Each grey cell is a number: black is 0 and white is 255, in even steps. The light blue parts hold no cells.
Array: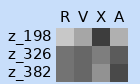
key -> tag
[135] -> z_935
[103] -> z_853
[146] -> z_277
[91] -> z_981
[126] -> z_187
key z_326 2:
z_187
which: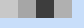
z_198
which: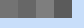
z_326
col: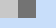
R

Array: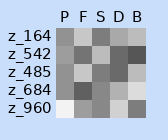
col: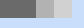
D
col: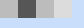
B
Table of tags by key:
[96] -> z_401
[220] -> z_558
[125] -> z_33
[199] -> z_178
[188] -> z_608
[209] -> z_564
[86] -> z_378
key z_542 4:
z_378
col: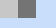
F
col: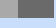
D

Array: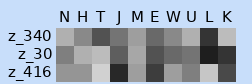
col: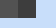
E
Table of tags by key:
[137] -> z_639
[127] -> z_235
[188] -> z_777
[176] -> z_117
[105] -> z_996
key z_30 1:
z_117
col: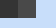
K
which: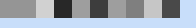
z_416

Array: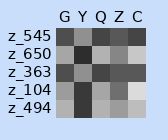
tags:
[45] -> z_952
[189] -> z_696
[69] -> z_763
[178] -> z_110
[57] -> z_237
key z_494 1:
z_237
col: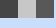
C
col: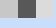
C
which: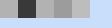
z_494

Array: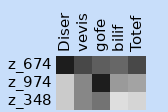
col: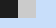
Diser
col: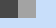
Totef
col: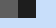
gofe
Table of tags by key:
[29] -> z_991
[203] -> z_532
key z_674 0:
z_991

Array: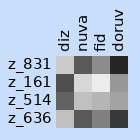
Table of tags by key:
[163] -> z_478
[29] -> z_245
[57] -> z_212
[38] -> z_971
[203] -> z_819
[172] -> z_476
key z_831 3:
z_971
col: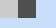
diz
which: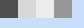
z_161

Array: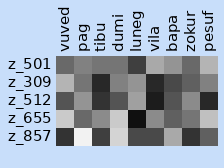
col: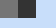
zokur
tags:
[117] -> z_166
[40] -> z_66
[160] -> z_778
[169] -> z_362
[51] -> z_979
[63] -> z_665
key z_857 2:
z_665
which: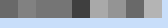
z_501
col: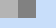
pesuf

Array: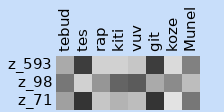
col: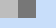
Munel
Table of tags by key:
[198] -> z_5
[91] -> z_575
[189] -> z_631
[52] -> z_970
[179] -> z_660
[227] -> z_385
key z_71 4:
z_631
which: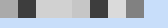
z_593

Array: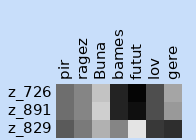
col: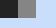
bames
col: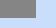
ragez
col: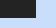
bames

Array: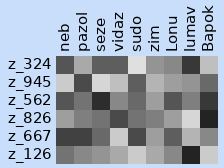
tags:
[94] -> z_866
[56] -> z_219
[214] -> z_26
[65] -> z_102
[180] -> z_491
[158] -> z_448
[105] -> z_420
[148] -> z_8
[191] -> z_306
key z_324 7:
z_219
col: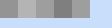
zim
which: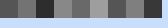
z_562
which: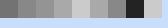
z_126
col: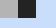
lumav

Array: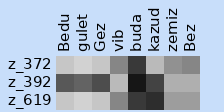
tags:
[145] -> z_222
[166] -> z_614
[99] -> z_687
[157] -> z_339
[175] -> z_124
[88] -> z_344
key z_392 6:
z_124
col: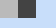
kazud
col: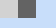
gulet
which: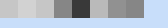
z_372
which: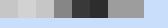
z_619

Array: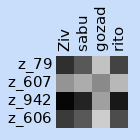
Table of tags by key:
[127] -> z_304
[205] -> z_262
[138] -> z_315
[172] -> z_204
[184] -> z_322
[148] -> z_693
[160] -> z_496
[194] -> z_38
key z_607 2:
z_315
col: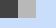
rito

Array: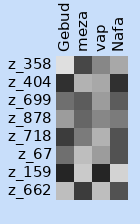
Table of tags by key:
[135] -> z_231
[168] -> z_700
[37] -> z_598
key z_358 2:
z_231
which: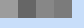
z_878
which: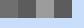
z_699
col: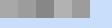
vap
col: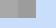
vap

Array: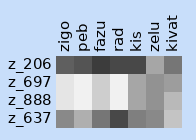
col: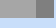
kis
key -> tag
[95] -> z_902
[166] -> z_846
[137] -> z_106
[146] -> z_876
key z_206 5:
z_846

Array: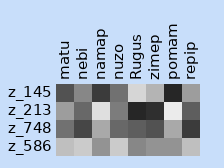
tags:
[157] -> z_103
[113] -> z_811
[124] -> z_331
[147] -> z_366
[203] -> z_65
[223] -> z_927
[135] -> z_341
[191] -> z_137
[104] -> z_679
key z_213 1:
z_679
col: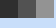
zimep
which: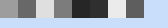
z_213

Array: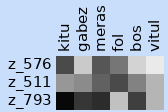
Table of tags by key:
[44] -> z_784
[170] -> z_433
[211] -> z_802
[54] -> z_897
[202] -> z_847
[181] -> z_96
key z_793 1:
z_897
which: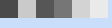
z_576

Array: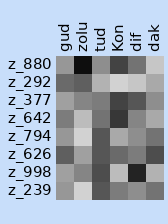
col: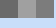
gud
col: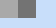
dak
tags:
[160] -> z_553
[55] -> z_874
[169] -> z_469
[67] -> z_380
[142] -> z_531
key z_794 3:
z_469
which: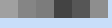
z_377
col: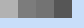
tud
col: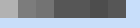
tud

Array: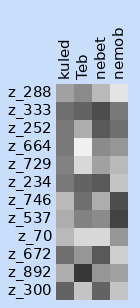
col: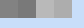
kuled
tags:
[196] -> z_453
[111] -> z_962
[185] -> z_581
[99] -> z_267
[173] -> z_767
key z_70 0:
z_581
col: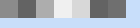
Teb
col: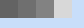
Teb
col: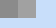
nebet

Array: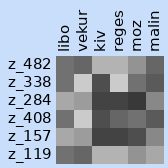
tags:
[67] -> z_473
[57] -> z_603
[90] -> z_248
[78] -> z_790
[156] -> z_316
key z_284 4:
z_603
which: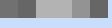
z_482
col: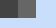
reges
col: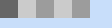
vekur
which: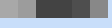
z_157
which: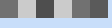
z_338
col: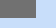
libo

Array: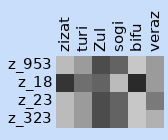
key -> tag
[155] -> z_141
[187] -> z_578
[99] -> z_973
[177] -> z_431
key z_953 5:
z_141
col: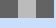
sogi
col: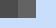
Zul

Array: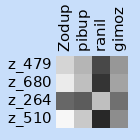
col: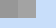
gimoz
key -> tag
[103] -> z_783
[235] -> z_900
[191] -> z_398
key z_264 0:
z_783
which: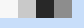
z_510
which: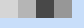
z_479
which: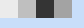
z_680

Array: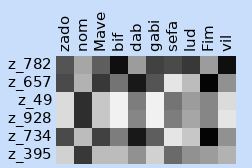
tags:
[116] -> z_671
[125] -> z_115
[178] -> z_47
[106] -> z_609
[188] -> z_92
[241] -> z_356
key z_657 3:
z_671
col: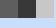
Mave
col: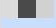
zado

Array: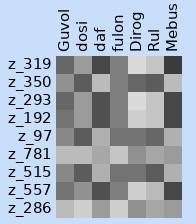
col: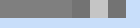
fulon
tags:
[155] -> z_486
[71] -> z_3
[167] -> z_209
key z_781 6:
z_486
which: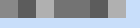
z_515

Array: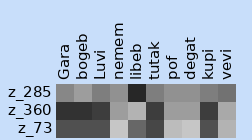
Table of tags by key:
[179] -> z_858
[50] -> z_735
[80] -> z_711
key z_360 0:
z_735
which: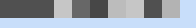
z_73
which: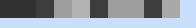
z_360

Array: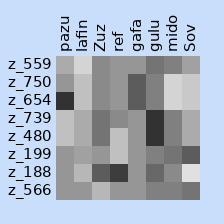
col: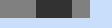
gulu
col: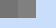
gulu
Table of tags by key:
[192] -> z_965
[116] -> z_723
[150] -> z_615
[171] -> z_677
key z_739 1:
z_677
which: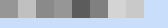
z_750
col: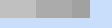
lafin
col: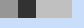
pazu
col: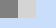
mido

